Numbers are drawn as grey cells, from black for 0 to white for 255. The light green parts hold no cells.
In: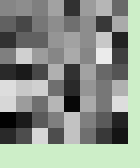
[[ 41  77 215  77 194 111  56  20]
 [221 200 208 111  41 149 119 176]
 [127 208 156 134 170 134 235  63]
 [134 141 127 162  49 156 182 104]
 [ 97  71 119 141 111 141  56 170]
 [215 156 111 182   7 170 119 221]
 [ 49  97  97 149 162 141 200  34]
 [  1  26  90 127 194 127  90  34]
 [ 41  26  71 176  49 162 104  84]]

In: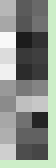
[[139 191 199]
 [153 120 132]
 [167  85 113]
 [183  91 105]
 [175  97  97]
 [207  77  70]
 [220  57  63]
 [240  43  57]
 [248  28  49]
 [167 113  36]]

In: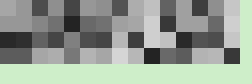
[[ 91  91 166 172 120 178 166 213 184  35 105  91 178 184  56]
 [151 151 135 113  35 105 113 159 166 206  56 159 159 105 206]
 [ 41  48  99  69 128  77  69 184  62 206 192  41  83  77 199]
 [166 151  77 143  69 151 143  83 172 192  99 159  62 143 199]]

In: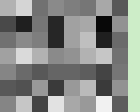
[[161 218 177 139 146 177 198 112]
 [ 87  80 153  59 153 185  59 146]
 [112 139 126  37 161 191  30 106]
 [ 74  30 118  37 161 169   9 146]
 [177 212 112 139 126 118 169  87]
 [132 106  87 100 100  94  67 118]
 [132 198  67 226 169 153 240  94]]

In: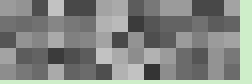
[[ 85 147 134 170 128 134 163  72 147  78  92 155 128 155 163]
 [113 107 113 134 120 113 178 186  59  85  99  99 113  92  99]
 [141 120 107 170  99 107  78 178 194  52 141 107  99 147 107]
 [163  92  99  59  78  92 194 170 141 178 155 107  85 147 120]
 [155 147  78 194  72  72 163 170  92 120 155 155  72  72 163]]

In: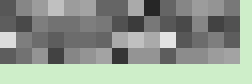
[[ 87 134 156 192 156 163 101 101 170  38 101 134 156 148 120]
 [ 93 114 148  66 134 148 163  53 148 148  93 140 140 156 163]
 [ 93  73 126 114 114 126 120  81  59 120  87  73 134  66  81]
 [220 126 108  93 108 108 101 170 192 170 227  87 108 126  93]]

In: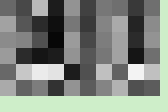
[[104 199 235 227  28  80 192  98 243 192]
 [104  72 185  28 147  65 119 111  57 111]
 [170  98 125  50 147  92 132 178  80  92]
 [139 132  80   7 155  72 125 162  43 147]
 [162  86  43  15 119  57 132 170  36 139]
 [155  43  21  28 147  86 119 162  21 111]]

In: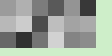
[[155 176 124  89 148  56]
 [103  48 116 210 132 140]
 [184 204  76 190 163 170]]
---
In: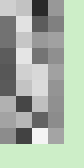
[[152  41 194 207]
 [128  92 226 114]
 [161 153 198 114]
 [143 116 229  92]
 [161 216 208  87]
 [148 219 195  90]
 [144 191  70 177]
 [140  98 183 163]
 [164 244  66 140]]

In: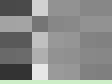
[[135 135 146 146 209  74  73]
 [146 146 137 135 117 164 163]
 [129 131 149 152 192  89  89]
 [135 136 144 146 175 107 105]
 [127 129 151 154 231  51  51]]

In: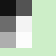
[[ 83  18]
 [243 108]
 [252 174]]

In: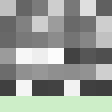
[[ 96 223 120 206 123 101 193]
 [206 114 105 156 206 129 101]
 [193 134 116 140 125 121 104]
 [ 79  86  66 252 238 247 155]
 [207 146 141 143 151 144 108]
 [ 62  64 242  66  64 245  64]]

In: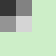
[[130  53]
 [213 148]]

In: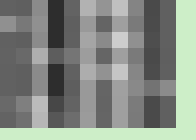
[[ 96  74 132 192 148 178  99  45 139  95  97]
 [ 96  75 122 159 100 153  95  45 144 120 144]
 [ 96  78 144 205 138 165  96  45 139  95  97]
 [ 95  74 122 159 101 157 117  93 174 105  98]
 [ 96  76 134 197 146 173  97  45 139  95  97]
 [139 115 137 160 101 153  94  45 139  95  97]
 [ 96  74 123 159 100 153  99  71 187 127 105]
 [ 96  74 122 159 101 155 109  87 182 112  99]]

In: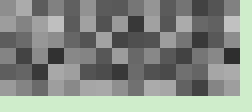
[[129  84  65 116  91 149 118  89  91 146  96 129  92 170 142]
 [193  97 104 171  85 160  56 154  82 160  91 191 160 131 157]
 [140  88  57 117 157  82  79  69 162  84 102 140 150 107  93]
 [ 46 135 118  66  88 135 104 155  87 132 135  49 139  67 132]
 [170 166 101 112  74  81 107  56  75  83 159 168  57 100  94]
 [158 133  66  98 165 170 113 143 168 165 137 158 105 132 154]]

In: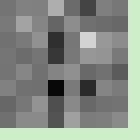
[[119 127  68 107 174 128 129 116]
 [104 108 112 141 101 133 163 121]
 [140 152 211 119  47 145 122 113]
 [121 148 151 120  55 117 108 117]
 [ 91 113 105 144 132 113 134 116]
 [123 133  42 122   8 112 113 129]
 [115 113 104 137  79 147 119 103]
 [138 126 124 160  83 138 138 112]]
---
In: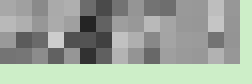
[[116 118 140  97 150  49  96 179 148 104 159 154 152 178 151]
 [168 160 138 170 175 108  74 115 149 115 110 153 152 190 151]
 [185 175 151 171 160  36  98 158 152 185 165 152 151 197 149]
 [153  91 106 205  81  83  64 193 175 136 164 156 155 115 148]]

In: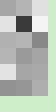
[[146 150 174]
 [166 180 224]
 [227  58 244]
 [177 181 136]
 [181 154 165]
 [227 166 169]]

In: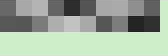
[[ 88  86 123 174 194 169  86 125  36  48]
 [104 168 180 100  45  84 168 170 143  96]]

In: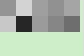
[[200  38 155 134 110]
 [148 211 159 145 165]]

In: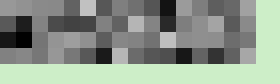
[[129 135 119 151 120  88  26 182 107  86  79  23  99  51  97 167]
 [152 146 138 137  98 193  87 127 112  85  19 155 126  94 104 161]
 [ 89  29 131  75  66  69 129  98 181 132  41 126 143 164  90 138]
 [ 22   1 117 148 158 144  93 135 131 114 191 140 143 142 109 120]]

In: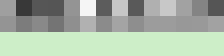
[[148 124 137 116 143 177 139 164 142 156 156 152 153 162]
 [159  56  86  85 148 245  92 198  89 176 200 162 132  85]]

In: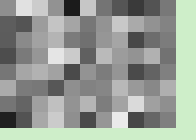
[[ 32  83 168 203 143  74 150 234  71 102 127]
 [143 225 204 146  27 198 116  85  58  83 120]
 [ 93  84 156 196 165 119 147 200 170 146 131]
 [ 92 138 162 180 123 112 150 165  72 109 124]
 [ 77 122 150 229 203  96 186 156 147 177 114]
 [118 166 178 162  74 147 124 149  74  99 128]
 [171 123 120  87 143 130 134 184 153 136 175]
 [117 100 160 192 147 181 125 163 218 160 143]]
